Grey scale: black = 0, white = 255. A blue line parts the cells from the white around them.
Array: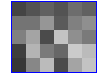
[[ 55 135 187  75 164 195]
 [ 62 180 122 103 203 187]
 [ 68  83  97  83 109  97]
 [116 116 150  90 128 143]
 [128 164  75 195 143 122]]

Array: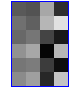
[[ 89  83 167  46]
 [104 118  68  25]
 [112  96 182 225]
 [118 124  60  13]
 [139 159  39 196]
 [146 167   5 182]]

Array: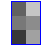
[[ 56 161]
 [ 97 197]
 [120 140]]

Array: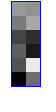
[[  5 109]
 [ 68  46]
 [ 82 235]
 [ 95  26]
 [123 169]
 [154 146]]

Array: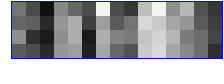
[[ 90  76  41 150 158  33 166 102  82 202 216 166 136 109  47]
 [102  96  41 150 174  61 158  90 115 216 202 166 150  90  61]
 [115  76  17 136 102  76 243  76  55 189 243 143 182  82  55]
 [143  47  25 143 174  25 174 130 123 196 210 182 123 109  69]]

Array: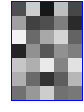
[[ 36 145  87 145 126]
 [ 79 205  23 191  71]
 [113 152 205 113 120]
 [160  65  79 126  42]
 [175 106  50  93 183]
 [198 175 234 132 226]
 [242 106 168 212  99]]

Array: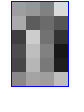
[[ 63 205 114  51]
 [ 70 182 121  30]
 [ 77 190 129  23]
 [137 164 158 190]
 [158 151 129 218]
 [170  92 107  85]]

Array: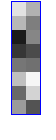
[[ 27 134]
 [ 54  75]
 [104 211]
 [118 112]
 [155  83]
 [183 126]
 [191 246]
 [226 177]]

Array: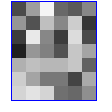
[[ 31 150 128  82 198 164]
 [ 60 233 135  60 220  74]
 [ 74 158 245 104  90 135]
 [150  82 191 135 205  54]
 [176 191 183 183 198  97]
 [205 164 120 120  68 170]
 [212 227 212 112 104 143]]
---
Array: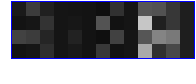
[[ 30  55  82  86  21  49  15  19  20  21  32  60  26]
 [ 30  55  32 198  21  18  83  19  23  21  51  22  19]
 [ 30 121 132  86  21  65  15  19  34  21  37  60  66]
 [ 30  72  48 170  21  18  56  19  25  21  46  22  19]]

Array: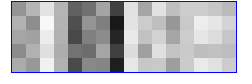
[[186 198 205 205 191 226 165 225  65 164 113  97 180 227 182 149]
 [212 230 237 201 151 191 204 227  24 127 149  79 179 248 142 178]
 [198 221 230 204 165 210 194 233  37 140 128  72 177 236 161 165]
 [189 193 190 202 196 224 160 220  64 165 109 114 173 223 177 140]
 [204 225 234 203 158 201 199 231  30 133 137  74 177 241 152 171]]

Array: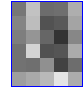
[[174 111 108 194 119]
 [164  89  82 189 132]
 [135  51 102 149 126]
 [171  85  81 212 114]
 [109  66 144 111 114]
 [172 228 185 169 158]]

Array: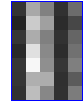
[[108  49 129 168  52]
 [ 71  43 160 203  35]
 [101  50 128 172  54]
 [113  45 137 224  41]
 [127  54 143 247  54]
 [ 91  48 173 175  53]
 [124  49 135 189  49]]

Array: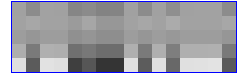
[[140 162 162 161 143 161 140 161 132 131 139 134 161 162 140 161]
 [167 162 162 162 171 162 167 162 151 151 166 155 162 162 167 162]
 [150 157 157 157 152 157 150 157 142 142 149 144 157 157 150 157]
 [121 176 175 175 126 175 122 175 109 109 120 112 174 176 122 174]
 [ 90 227 225 224 104 224  92 224  52  52  86  63 223 226  91 223]]

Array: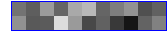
[[ 97  80 147 126 101 184 169 101 155  94 115]
 [129  99  21  57  97  72 154 220  91  89 145]]
